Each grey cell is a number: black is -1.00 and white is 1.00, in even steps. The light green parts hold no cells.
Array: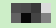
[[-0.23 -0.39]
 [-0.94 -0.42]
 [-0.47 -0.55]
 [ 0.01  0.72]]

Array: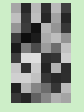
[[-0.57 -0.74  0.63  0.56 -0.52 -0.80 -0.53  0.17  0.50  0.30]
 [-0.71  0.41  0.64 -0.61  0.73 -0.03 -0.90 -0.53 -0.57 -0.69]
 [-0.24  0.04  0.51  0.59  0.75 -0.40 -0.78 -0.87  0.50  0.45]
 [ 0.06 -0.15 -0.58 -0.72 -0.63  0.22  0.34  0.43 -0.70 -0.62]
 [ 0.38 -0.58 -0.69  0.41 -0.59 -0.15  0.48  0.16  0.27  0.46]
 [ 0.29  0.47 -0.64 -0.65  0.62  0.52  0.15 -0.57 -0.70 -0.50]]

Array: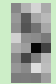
[[-0.03  0.18  0.06  0.35  0.64  0.12  0.19  0.05]
 [-0.02  0.08 -0.46  0.23  0.12 -0.34 -0.29  0.40]
 [-0.04  0.74 -0.02 -0.95  0.09 -0.10  0.30  0.66]
 [ 0.24  0.48  0.44 -0.48 -0.04  0.31  0.45  0.33]]

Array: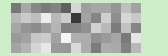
[[ 0.29  0.21  0.31  0.44 -0.07]
 [ 0.41  0.26  0.17  0.59  0.32]
 [ 0.67  0.56  0.10  0.48  0.07]
 [ 0.82  0.59  0.24  0.85 -0.04]
 [ 0.21  0.27  0.42  0.45  0.03]
 [ 0.19  0.91  0.01  0.61 -0.25]
 [ 0.71  0.38  0.05 -0.56  0.68]
 [ 0.36  0.36  0.13  0.28  0.24]
 [-0.03  0.14  0.65  0.04  0.31]
 [ 0.36  0.21  0.45  0.63  0.30]
 [ 0.33  0.30 -0.03  0.11  0.18]
 [ 0.02 -0.04  0.51  0.69  0.50]
 [ 0.44  0.80  0.05  0.57  0.28]]

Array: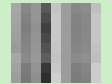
[[ 0.23  0.26  0.31  0.21  0.24  0.26  0.29  0.31]
 [-0.06 -0.03  0.08  0.05  0.02 -0.01  0.02  0.07]
 [ 0.12  0.15  0.20  0.18  0.16  0.14  0.17  0.18]
 [-0.64 -0.56 -0.26 -0.35 -0.43 -0.50 -0.40 -0.30]
 [ 0.63  0.58  0.53  0.55  0.57  0.57  0.57  0.54]
 [ 0.22  0.22  0.22  0.22  0.22  0.22  0.22  0.22]
 [-0.03 -0.01  0.09  0.05  0.03  0.01  0.03  0.07]
 [ 0.01  0.04  0.12  0.08  0.07  0.06  0.07  0.10]
 [ 0.60  0.60  0.49  0.52  0.55  0.55  0.55  0.50]]

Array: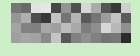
[[ 0.25  0.29  0.18 -0.08]
 [ 0.30  0.02  0.37 -0.17]
 [ 0.27  0.00 -0.39  0.77]
 [ 0.08  0.31 -0.56  0.80]
 [ 0.54  0.25  0.53 -0.45]
 [-0.31  0.48 -0.09  0.16]
 [ 0.01  0.32  0.42 -0.38]
 [ 0.13 -0.02 -0.30  0.68]
 [ 0.00  0.11 -0.08  0.34]
 [-0.10  0.69  0.23 -0.33]
 [-0.06  0.44  0.53 -0.56]
 [-0.66  0.13 -0.29  0.62]]
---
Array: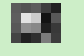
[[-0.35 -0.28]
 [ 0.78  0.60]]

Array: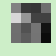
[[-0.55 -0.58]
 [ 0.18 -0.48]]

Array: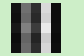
[[-0.12 -0.63]
 [-0.18 -0.68]]

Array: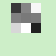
[[ 0.04  0.94]
 [-0.05 -0.03]]

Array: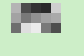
[[-0.40 -0.60]
 [-0.06  0.14]]

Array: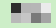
[[ 0.42  0.43]
 [ 0.55 -0.05]]

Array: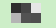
[[-0.45  0.80]
 [-0.36 -0.38]]

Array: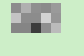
[[0.38 0.12]
 [0.10 0.10]]

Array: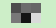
[[-0.15 -0.20]
 [-0.84  0.71]]
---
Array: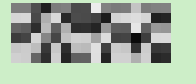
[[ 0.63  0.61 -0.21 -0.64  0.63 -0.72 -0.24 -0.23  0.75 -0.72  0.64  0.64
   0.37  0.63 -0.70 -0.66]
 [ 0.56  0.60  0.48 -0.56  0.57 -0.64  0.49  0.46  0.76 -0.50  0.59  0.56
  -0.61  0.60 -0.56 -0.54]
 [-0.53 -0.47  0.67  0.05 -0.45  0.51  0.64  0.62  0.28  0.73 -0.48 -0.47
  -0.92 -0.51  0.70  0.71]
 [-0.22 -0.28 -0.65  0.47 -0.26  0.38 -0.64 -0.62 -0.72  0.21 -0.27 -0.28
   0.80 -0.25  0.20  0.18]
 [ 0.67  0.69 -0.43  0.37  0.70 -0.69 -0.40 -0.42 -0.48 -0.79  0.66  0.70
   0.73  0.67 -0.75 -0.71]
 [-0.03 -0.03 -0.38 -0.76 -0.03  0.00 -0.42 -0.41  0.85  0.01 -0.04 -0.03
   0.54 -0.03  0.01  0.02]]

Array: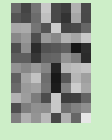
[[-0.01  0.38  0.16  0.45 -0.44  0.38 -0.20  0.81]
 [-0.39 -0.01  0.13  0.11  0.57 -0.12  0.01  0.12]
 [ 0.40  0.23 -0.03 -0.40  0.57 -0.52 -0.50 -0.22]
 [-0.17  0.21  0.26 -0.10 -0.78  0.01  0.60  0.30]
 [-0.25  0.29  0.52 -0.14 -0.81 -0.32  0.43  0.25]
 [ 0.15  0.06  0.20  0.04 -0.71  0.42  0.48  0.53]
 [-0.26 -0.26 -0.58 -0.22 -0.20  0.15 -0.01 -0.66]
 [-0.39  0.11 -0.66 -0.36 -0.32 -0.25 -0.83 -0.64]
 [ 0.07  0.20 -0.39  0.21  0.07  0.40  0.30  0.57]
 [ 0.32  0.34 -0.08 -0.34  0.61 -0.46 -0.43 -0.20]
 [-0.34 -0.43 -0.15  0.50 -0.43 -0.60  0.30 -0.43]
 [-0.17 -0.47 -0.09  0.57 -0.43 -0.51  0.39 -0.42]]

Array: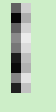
[[-0.75  0.51]
 [ 0.04  0.78]
 [-0.92  0.39]
 [-0.78  0.49]
 [-0.07  0.72]
 [ 0.08  0.84]
 [-0.24  0.65]
 [-0.95  0.36]
 [-0.24  0.62]]

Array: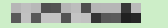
[[-0.30  0.51 -0.31  0.54  0.54 -0.35  0.54  0.51 -0.59 -0.30 -0.29 -0.75
  -0.70]
 [ 0.43  0.50  0.44 -0.37 -0.35  0.42  0.48 -0.39  0.42  0.43  0.43 -0.57
   0.46]]

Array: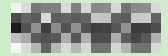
[[ 0.94  0.71  0.42 -0.25  0.43  0.70  0.43  0.69 -0.11 -0.10  0.68  0.41
  -0.10 -0.11  0.70]
 [ 0.50  0.34 -0.29 -0.36 -0.30  0.35 -0.31  0.37 -0.40 -0.40  0.35 -0.28
  -0.45 -0.31  0.38]
 [-0.80 -0.35  0.13 -0.53  0.10 -0.36  0.14 -0.36 -0.51 -0.48 -0.33  0.14
  -0.54 -0.51 -0.39]
 [-0.41 -0.22 -0.28  0.70 -0.27 -0.22 -0.28 -0.21  0.55  0.53 -0.24 -0.29
   0.57  0.59 -0.23]
 [ 0.90  0.72 -0.06  0.00  0.00  0.71  0.00  0.69  0.07  0.08  0.69 -0.09
   0.08  0.11  0.71]]

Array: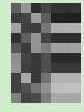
[[ 0.02 -0.47 -0.41 -0.01  0.31  0.31  0.30]
 [-0.49 -0.37 -0.08  0.14  0.49  0.50  0.50]
 [-0.49  0.33 -0.57 -0.10  0.39  0.39  0.38]
 [ 0.15 -0.51 -0.56 -0.39 -0.55 -0.55 -0.55]
 [ 0.12 -0.47 -0.57 -0.37 -0.67 -0.67 -0.66]
 [-0.32 -0.54  0.16 -0.03  0.27  0.25  0.27]
 [-0.61 -0.25  0.16 -0.47 -0.64 -0.65 -0.64]
 [ 0.27 -0.50 -0.53 -0.07  0.37  0.38  0.38]
 [-0.54 -0.47  0.24 -0.27 -0.74 -0.74 -0.76]
 [-0.26  0.18 -0.64 -0.45 -0.58 -0.61 -0.59]]
